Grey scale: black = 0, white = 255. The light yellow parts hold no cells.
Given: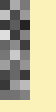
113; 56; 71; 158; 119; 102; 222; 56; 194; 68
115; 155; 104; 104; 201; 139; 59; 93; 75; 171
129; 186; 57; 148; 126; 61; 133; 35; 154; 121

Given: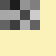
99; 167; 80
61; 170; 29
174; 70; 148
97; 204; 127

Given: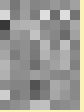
133; 206; 139; 176; 181; 166; 155; 106; 55; 215; 160
142; 122; 132; 142; 146; 125; 138; 155; 172; 127; 119
148; 133; 132; 143; 140; 144; 144; 147; 178; 158; 155
188; 99; 82; 159; 110; 122; 125; 194; 180; 124; 133
191; 126; 119; 151; 148; 178; 184; 146; 134; 222; 138
136; 166; 169; 137; 161; 156; 129; 135; 140; 109; 152
140; 151; 159; 134; 177; 175; 192; 107; 124; 221; 140
145; 137; 136; 150; 129; 138; 127; 161; 168; 115; 161

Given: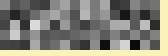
67; 112; 67; 77; 140
65; 203; 180; 36; 81
55; 104; 47; 70; 97
168; 147; 218; 107; 70
91; 83; 153; 141; 61
109; 92; 59; 167; 136
159; 88; 153; 131; 163
77; 101; 91; 81; 107
51; 111; 62; 181; 171
140; 127; 99; 124; 121
15; 91; 114; 151; 167
165; 128; 171; 77; 51
211; 90; 173; 22; 60
10; 134; 88; 92; 133
151; 88; 189; 38; 104
79; 129; 44; 88; 115

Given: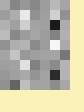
144; 152; 159; 165; 146; 188; 177; 157; 173
100; 160; 162; 196; 175; 137; 160; 174; 134
190; 169; 224; 152; 180; 156; 206; 233; 152
163; 148; 129; 159; 138; 165; 163; 145; 136
163; 163; 155; 163; 156; 156; 160; 159; 157
140; 43; 139; 165; 246; 130; 26; 208; 185
167; 180; 180; 119; 170; 177; 172; 145; 165

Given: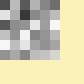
146; 246; 192; 88; 226; 78
168; 189; 146; 141; 174; 187
135; 228; 242; 147; 56; 89
189; 164; 133; 230; 138; 179
195; 146; 149; 158; 154; 134
212; 164; 185; 247; 188; 110

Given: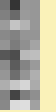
136; 131; 174; 150; 139; 87; 148; 137; 155; 128; 117
219; 68; 199; 110; 92; 77; 124; 130; 196; 106; 52
222; 127; 214; 149; 132; 185; 144; 149; 179; 154; 151
161; 143; 171; 175; 154; 190; 164; 149; 151; 151; 150
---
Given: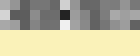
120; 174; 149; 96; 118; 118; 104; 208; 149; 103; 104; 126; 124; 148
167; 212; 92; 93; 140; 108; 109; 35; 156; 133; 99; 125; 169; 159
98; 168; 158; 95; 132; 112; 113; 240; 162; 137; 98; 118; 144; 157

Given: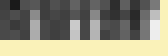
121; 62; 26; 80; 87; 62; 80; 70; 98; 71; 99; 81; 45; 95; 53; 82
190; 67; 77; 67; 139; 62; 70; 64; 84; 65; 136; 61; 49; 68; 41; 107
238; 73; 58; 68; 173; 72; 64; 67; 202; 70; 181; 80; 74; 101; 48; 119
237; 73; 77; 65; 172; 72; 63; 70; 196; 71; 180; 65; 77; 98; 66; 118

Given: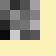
161; 118; 46; 80
128; 85; 141; 102
174; 37; 108; 116
85; 10; 203; 76

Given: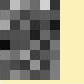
50; 79; 190; 139; 107; 209
84; 127; 108; 68; 89; 93
25; 166; 60; 112; 48; 73
63; 76; 80; 81; 32; 104
119; 10; 75; 79; 118; 47
103; 130; 112; 155; 62; 88
125; 88; 73; 56; 146; 57
126; 89; 138; 112; 75; 87

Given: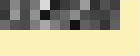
64; 66; 134; 78; 119; 217; 31; 59; 78; 156; 48; 81
89; 55; 151; 72; 145; 21; 86; 103; 138; 78; 66; 65
96; 107; 82; 76; 124; 167; 126; 95; 18; 96; 83; 52

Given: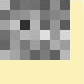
91; 189; 101; 116; 112; 90; 143
141; 108; 139; 147; 167; 120; 133
92; 161; 194; 47; 181; 98; 151
214; 112; 152; 183; 177; 222; 153
156; 102; 157; 122; 158; 119; 172
183; 180; 164; 133; 99; 124; 97

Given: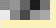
114; 137; 150; 100; 28
167; 234; 134; 73; 150

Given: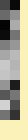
9; 72
145; 106
171; 4
116; 11
151; 126
185; 167
180; 200
186; 196
28; 149
118; 87
78; 210
50; 115
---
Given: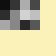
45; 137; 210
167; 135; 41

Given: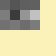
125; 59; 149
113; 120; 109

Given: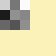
27; 145; 135
103; 84; 143

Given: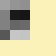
129; 25; 22
129; 102; 106

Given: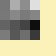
120; 136; 122
99; 84; 68

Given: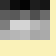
92; 89; 111
125; 212; 212
